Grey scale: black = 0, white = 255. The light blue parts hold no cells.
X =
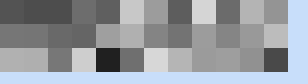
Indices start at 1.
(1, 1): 83
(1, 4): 109
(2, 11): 153
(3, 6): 111
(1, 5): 95
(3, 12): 73
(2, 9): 156
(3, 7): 215
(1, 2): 77
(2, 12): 188
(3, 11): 145

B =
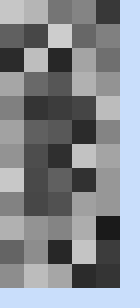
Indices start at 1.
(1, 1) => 199
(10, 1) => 177
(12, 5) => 51
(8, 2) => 73
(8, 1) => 201
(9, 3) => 82
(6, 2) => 97
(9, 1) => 131
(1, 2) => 182
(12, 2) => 188
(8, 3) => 96
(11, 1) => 100
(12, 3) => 167
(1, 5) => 55
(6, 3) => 88
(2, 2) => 70
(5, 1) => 128
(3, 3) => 38

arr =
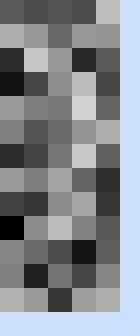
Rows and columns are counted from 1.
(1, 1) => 89
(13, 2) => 155
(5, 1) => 155
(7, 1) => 45
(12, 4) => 69
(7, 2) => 68
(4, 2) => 71
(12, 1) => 127
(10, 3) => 188
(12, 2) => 33
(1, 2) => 75
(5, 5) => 100
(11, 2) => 106
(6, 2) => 84
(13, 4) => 156
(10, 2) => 138
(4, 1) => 18
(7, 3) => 119
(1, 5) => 189

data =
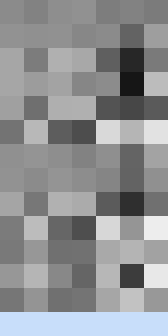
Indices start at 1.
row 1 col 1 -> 139
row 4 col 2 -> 156
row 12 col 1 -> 151
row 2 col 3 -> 145
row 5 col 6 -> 71
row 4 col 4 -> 134
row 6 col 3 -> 93
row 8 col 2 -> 139
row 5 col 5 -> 83
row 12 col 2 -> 181
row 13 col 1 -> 118
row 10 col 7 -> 237
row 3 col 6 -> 39
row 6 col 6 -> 181
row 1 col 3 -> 142
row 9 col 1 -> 165
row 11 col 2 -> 151
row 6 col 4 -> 77
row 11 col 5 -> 169
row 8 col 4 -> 141
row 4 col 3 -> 163
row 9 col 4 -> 171
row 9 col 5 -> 91

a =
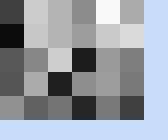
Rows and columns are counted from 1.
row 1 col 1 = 65
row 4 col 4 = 143
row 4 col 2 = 171
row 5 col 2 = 98
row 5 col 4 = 37
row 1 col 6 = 171
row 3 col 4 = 29
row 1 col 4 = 140
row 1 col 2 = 203

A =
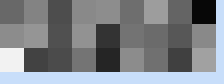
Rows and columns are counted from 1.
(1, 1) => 104
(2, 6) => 115
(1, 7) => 157
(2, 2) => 149
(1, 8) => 100
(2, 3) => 80
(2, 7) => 107

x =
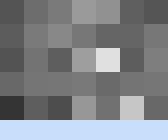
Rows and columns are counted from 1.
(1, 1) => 84
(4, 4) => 121
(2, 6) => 101
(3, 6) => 93
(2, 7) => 119
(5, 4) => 151
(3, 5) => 224
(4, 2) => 117
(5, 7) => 104
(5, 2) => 94

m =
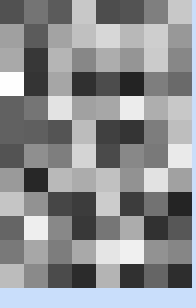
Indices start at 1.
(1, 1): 81
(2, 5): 215
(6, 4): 188
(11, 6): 240
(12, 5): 180
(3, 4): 135
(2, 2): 91
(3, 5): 173
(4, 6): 35
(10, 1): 101
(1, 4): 200
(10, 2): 238
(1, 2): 116
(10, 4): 56
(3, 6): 149
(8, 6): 146
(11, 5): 229
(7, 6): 136
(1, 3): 91
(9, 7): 114
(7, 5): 74
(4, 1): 254
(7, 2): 143
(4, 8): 106
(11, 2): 167
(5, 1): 97
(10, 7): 49
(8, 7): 226
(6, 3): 84
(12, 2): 138

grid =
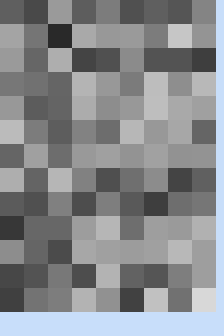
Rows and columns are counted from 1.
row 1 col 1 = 95
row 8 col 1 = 174
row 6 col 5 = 109
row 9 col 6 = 89
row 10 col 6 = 110
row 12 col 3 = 120
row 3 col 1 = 154
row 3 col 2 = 102
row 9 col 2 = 80
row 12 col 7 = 85
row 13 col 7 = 193
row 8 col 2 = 100
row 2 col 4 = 169
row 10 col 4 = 157
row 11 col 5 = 160
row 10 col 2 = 103
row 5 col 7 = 190
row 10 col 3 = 103
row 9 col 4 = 77
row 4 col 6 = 123
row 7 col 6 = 147
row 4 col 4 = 180
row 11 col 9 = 158
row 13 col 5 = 145
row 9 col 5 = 126
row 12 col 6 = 98
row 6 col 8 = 167
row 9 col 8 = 110
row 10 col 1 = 55
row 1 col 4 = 93
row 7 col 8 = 146
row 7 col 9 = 147
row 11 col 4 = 167
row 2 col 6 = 154
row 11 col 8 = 184

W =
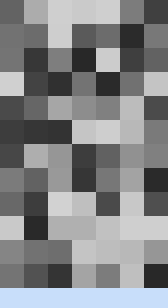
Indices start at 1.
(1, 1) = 99
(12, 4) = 164
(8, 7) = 42
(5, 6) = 188
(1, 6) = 124
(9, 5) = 74
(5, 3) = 166
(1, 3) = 207
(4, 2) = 67
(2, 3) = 206
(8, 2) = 98
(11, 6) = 184
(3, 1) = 116
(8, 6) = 163
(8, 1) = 123
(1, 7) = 64
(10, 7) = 207
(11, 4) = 196
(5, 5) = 128
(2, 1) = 114
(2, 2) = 108
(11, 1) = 133
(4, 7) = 196
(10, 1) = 201

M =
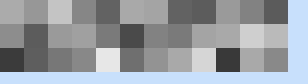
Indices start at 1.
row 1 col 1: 172
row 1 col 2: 151
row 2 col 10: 169
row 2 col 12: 186
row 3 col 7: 147
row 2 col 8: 122
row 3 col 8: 169
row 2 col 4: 160
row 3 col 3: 118
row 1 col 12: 90
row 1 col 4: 133
